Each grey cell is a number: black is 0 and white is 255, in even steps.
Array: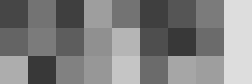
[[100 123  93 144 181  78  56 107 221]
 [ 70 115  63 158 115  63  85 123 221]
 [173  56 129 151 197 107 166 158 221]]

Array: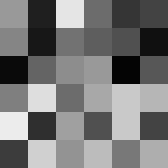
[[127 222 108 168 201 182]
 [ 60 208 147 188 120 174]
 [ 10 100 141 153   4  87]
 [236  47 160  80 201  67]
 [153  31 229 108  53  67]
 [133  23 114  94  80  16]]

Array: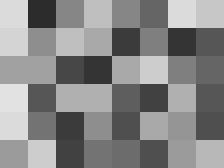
[[155 205  65 115 108  79 155 184]
 [161 161  71  52 169 205 127 101]
 [212 142 191 169  59 127  52  86]
 [219 115  59 142  79 169 149  79]
 [226  86 176 176  94  65 176  86]
 [219  44 134 191 134 101 219 199]]

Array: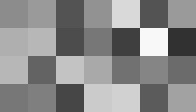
[[175 183  76 119  63 248  49]
 [140 154  83 146 217  83 154]
 [119 127  70 203 209  91 162]
 [183  99 195 169 113 133 107]]

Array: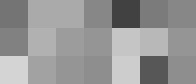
[[129 177 156 149 197 184 149]
 [116 170 170 135  65 123 135]
 [212 162 149 142 205  87 142]]

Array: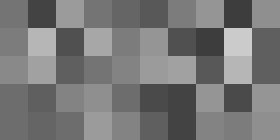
[[124 182  80 167 124 149  80  61 203  95]
 [137 161  95 116 131 155 161  88 182  95]
 [109 101 109 155 131  95  67 131 124 143]
 [109  95 131 143 109  74  67 149  74 149]
 [116  67 155 116 101  88 124 149  61 143]]
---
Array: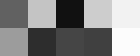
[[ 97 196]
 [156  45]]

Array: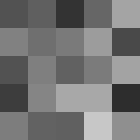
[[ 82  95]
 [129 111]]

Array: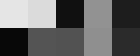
[[229 219]
 [  8  84]]

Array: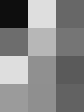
[[ 14 222]
 [109 183]]

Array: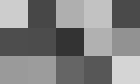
[[205  71]
 [ 77  76]]

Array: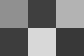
[[144  63]
 [ 61 216]]

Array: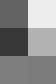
[[ 99 237]
 [ 55 178]]
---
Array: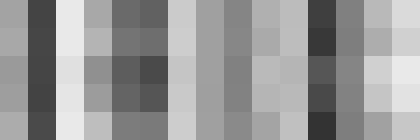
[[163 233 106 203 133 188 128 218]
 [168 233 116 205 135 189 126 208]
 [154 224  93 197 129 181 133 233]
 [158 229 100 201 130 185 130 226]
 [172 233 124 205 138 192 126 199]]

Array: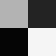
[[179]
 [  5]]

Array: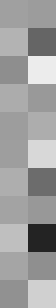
[[160]
 [179]
 [142]
 [172]
 [157]
 [158]
 [174]
 [163]
 [191]
 [165]
 [145]]

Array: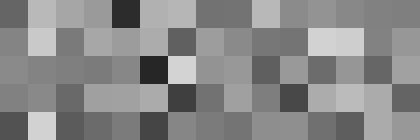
[[101 166  44 182 115 139 136 127]
 [132 122 156  96 138 116 206 151]
 [138 127 135 211 152 153 150 161]
 [129 105 161  63 160  72 187 100]
 [ 82  91 123 134 116 143  94 152]]

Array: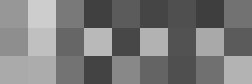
[[151 121  91  79 114]
 [142 102  71  82  91]
 [170 115 136  79 179]]

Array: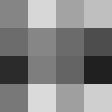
[[133 163]
 [108 107]
 [ 43 100]
 [120 159]]
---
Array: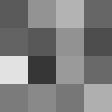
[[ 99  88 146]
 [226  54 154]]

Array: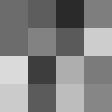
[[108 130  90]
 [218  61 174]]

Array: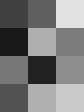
[[ 25 175 123]
 [119  33 142]]

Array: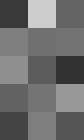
[[127 112 114]
 [143  92  50]]

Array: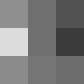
[[220 111  59]
 [139 117 108]]

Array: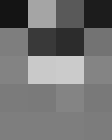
[[126  57  44]
 [131 201 203]]

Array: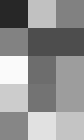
[[130  77  77]
 [250 109 157]]

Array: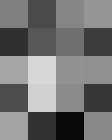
[[ 49  88 113]
 [166 215 145]]

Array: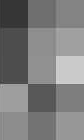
[[ 77 141 160]
 [ 78 143 201]]
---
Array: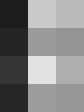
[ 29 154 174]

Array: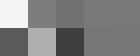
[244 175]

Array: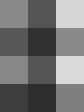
[137  49 218]

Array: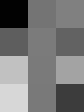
[  2 123 163]

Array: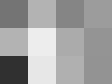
[116 237 176]

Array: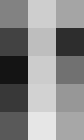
[130 190 113]

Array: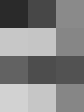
[ 42 197  82]
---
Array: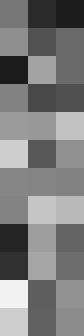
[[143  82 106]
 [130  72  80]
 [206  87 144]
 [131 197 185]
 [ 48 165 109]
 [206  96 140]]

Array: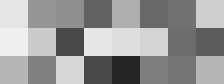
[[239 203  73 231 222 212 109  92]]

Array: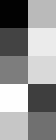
[[ 67 235]
 [254  62]]

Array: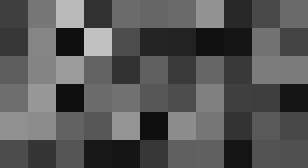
[[ 55 133  15 193  77  36  34  16  21 114  67]
 [110 152  15 108 113  87  77 128  63  62  20]
 [ 76  53  85  24  21  55  96  97  20  83  80]]

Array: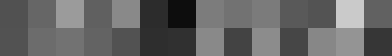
[[ 82 108 114  99  82  46  48 137  67 140  70 135 148  54]]

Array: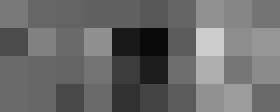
[[ 76 130 106 143  24   9  92 204 141 150]
 [106 102  72 106  48  68  92 144 156 105]]
